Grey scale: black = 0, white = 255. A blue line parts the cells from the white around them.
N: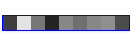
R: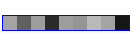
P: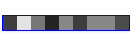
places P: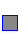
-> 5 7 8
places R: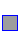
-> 3 5
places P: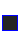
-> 4

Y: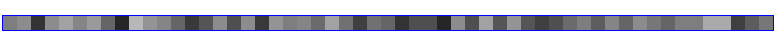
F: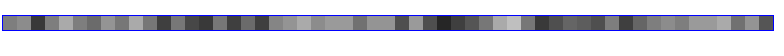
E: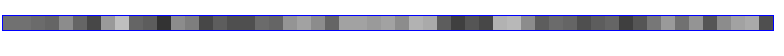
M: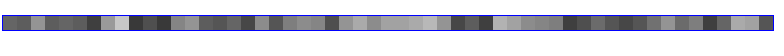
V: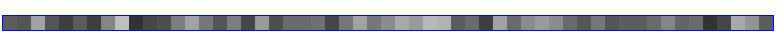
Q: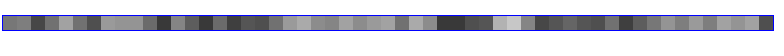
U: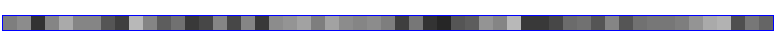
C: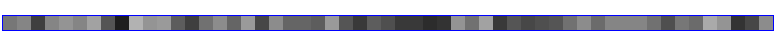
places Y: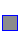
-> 2 4 16 18 33 46
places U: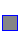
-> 4 6 7 11 16 18 26 36 44
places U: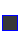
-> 14 19 38 39

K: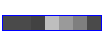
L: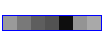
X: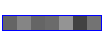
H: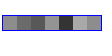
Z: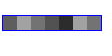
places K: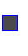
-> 1 2 7
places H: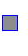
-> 1 7
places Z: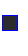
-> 5
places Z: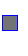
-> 3 7
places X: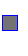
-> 7

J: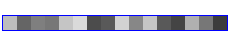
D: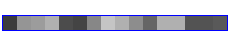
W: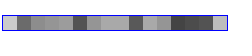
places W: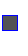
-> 6 15
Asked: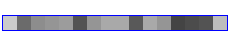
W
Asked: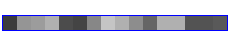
D
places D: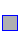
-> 4 9 12 13
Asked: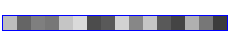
J
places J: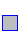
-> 1

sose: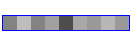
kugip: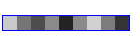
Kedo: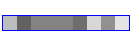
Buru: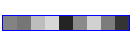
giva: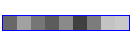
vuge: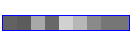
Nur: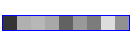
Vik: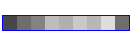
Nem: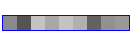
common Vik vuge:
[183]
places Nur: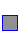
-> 9
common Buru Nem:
[138]
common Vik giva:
[201]
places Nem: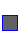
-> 7
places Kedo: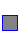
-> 3 4 5

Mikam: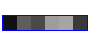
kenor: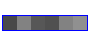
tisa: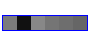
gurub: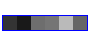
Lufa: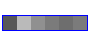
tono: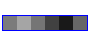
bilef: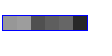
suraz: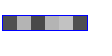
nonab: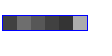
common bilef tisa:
[102]
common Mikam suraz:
[73]
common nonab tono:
[65]
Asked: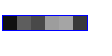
Mikam
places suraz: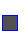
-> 1 6

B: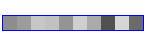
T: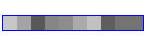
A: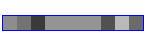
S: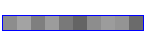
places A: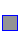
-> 4 5 6 7
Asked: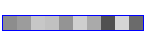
B
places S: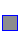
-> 1 7
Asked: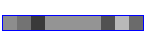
A
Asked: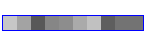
T

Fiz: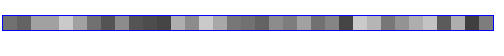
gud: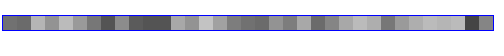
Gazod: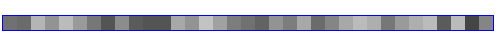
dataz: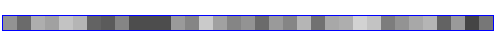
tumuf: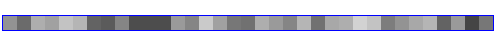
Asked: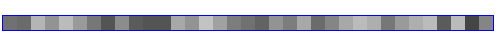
Gazod
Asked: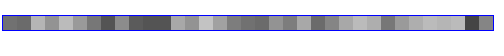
gud

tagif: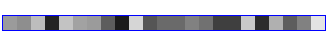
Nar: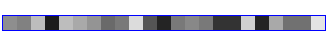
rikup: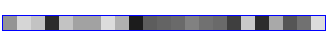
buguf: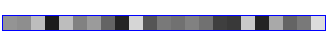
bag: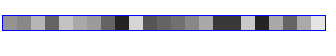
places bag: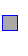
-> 6 15 20 22
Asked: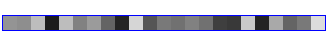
buguf
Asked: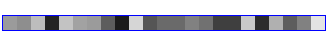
tagif
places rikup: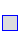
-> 8 23

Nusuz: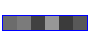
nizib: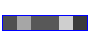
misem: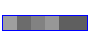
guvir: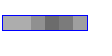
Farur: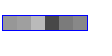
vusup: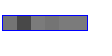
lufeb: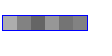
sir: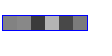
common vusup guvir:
[123]
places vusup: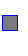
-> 3 5 6
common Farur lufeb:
[151]

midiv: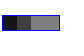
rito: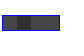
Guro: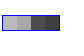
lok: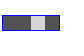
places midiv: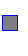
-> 3 4
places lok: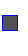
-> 1 2 4
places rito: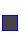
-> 1 3 4

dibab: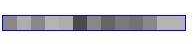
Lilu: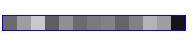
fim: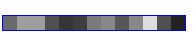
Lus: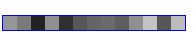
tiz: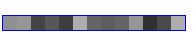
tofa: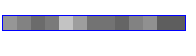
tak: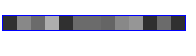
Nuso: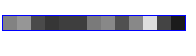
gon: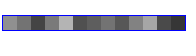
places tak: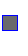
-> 3 6 7 12
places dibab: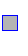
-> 4 12 13
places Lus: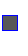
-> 6 12
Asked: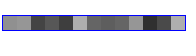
tiz
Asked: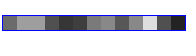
fim

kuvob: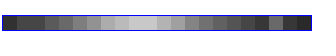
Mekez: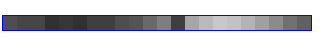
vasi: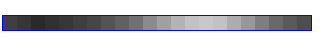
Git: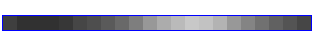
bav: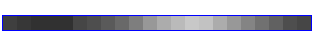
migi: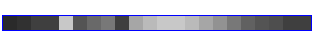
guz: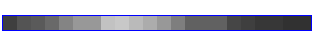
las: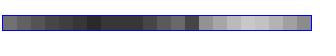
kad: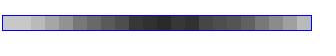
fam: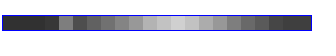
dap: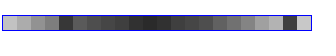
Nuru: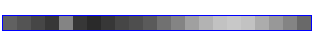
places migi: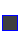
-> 3 4 9 21 22
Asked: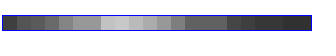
guz
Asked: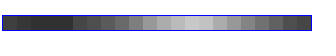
bav
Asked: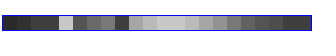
migi
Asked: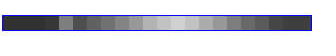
fam
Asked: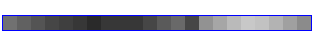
las
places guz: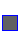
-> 14 15 16

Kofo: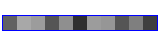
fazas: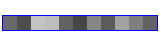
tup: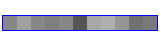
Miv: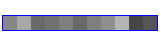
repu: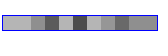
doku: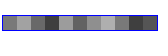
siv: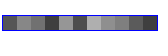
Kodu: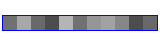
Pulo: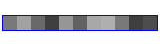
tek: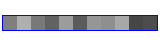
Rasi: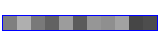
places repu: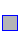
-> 1 2 5 7
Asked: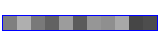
tek
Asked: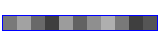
doku
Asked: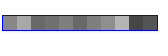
Miv

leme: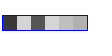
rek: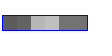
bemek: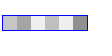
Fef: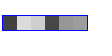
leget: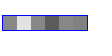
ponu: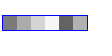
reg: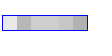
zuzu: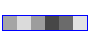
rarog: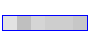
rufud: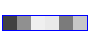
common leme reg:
[177]
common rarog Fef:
[206]
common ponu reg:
[177]
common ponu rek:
[99]
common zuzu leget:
[226]
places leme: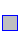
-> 5

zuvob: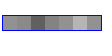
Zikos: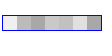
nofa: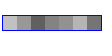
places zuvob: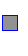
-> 1 5 7
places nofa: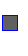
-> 3
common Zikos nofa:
[193]

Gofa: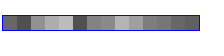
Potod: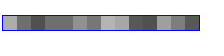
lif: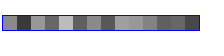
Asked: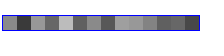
lif
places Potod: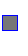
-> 7
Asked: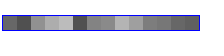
Gofa

